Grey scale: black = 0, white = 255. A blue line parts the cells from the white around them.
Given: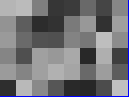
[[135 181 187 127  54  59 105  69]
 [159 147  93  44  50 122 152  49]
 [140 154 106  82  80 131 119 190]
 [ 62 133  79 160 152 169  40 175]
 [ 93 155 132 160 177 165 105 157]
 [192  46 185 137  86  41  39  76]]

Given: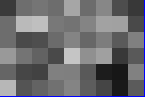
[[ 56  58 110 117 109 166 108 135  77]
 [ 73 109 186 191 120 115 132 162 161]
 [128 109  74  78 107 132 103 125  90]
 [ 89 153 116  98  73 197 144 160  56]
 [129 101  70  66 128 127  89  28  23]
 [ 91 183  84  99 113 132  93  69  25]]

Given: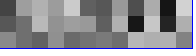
[[210  68 158 177 156 203  96  87 153  78 172  21]
 [175  87 111 185 146 158 153  95 176  23 199  36]
 [130 138 111  98 144 106 115 122 110 183 175 177]]

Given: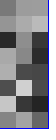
[[157 121 156]
 [186 149 171]
 [ 55  41 142]
 [ 43 169 136]
 [ 71 175  74]
 [ 75  78 208]
 [ 36 198  55]
 [102 133 163]]

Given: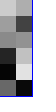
[[174 204]
 [ 66 158]
 [146 138]
 [193  36]
 [226   5]
 [  9 104]]

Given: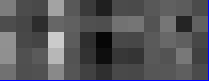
[[ 75 125  76  73 163  88  58  31  75  74  88  96  92]
 [ 97  77  70  44 102  96  80  78 114 117  83 118  36]
 [ 71 145  72  68 203  92  46   6  72  71  90 104  95]
 [ 64 144  80  90 183  83  50  14  55  52  89  83 120]
 [ 75 113  79  81 137  85  65  47  73  72  86  87  95]]

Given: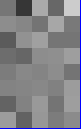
[[204 118  54 170 103]
 [121 141 134 116 167]
 [117  91 146 160 117]
 [158 109 102 141 143]
 [116 124 136 132 141]
 [156 131 133 136 129]
 [158  99 130 153 116]
 [139 156  98 151 124]]

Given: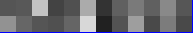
[[ 86  85  88 195  67  80 171  51  96 122  96 137]
 [ 73 146 102  85  80 101 216  33  83 158  73 124]]
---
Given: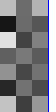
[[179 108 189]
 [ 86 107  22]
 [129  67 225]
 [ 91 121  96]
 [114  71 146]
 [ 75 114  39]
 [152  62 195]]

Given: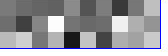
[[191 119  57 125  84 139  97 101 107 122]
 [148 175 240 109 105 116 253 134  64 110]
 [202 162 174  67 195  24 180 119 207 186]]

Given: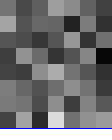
[[ 65  96 139 158  95  73 116]
 [ 49 124  33 101 104  83 164]
 [112  52 150  85  54  76  84]
 [  7 134  83  52 107 146  62]
 [ 48  84 115 171 141  60  67]
 [ 58 114 142 110  81 103 125]
 [ 87 131  60 142  75 116 122]
 [155 144 113 220  43 162  67]]

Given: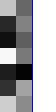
[[102 196]
 [129  40]
 [ 95  15]
 [120 248]
 [  3  29]
 [163  49]
 [139 206]]

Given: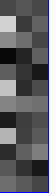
[[ 72  87  73]
 [ 99  58 210]
 [ 71 111 138]
 [ 97  37   9]
 [ 24  52  95]
 [ 77  45 194]
 [113 118 131]
 [ 78  63  29]
 [ 90  64 179]
 [126  97  45]
 [ 24  51  88]
 [ 71  90 111]]

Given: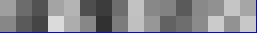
[[166 197 145 137  90 130 136 194 110  60  78 180 164  82 108 159]
 [200 146 203 139 110  98 151 192 124  49 135 173 219  69  90 135]]

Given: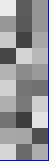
[[148  92 234]
 [149  88 151]
 [168  67 202]
 [185 213  70]
 [154 140 179]
 [113 117 209]
 [207 120 175]
 [228  60 114]
 [ 79 165 167]
 [173 106 214]]
